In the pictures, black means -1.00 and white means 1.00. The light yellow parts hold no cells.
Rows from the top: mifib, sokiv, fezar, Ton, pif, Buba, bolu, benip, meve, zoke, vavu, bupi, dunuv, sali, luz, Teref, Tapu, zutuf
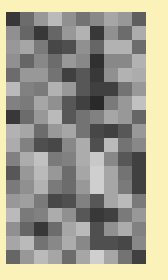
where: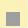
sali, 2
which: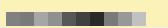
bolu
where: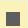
mifib, 10
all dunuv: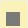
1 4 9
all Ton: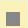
3 6 8 9

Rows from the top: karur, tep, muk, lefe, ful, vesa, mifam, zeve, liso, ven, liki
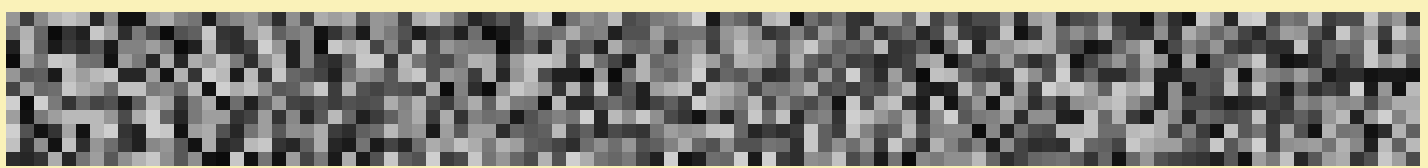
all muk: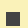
18 27 29 88
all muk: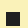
1 14 21 43 70 79
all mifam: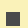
26 58 85 86 98
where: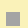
liso, 5
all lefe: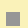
15 55 66 80 83 99
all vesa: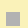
25 38 41 48 58 65 71 76

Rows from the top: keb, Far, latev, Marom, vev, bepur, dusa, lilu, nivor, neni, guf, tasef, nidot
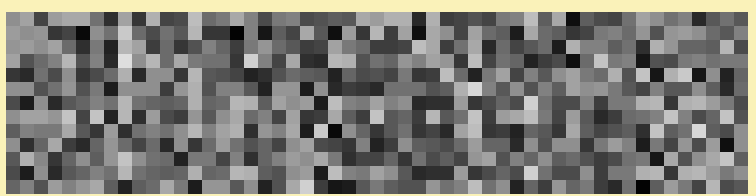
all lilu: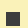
13 23 26 30 35 44
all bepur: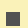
3 6 15 31 38
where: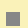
guf, 3

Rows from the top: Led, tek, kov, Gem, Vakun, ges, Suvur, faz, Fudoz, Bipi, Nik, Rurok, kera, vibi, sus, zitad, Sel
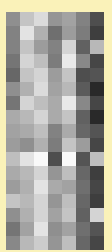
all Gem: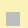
3
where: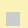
Sel, 3
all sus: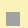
4
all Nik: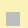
1 7
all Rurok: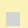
3
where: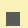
ges, 6

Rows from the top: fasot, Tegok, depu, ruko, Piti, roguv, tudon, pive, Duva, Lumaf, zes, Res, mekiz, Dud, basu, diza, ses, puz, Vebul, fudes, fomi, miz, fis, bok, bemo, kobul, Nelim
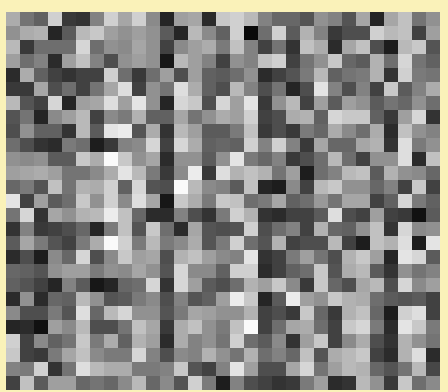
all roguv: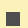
4 16 19 22 25
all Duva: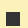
5 12
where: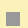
Dud, 23
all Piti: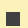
4 6 7 20
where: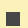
kobul, 31

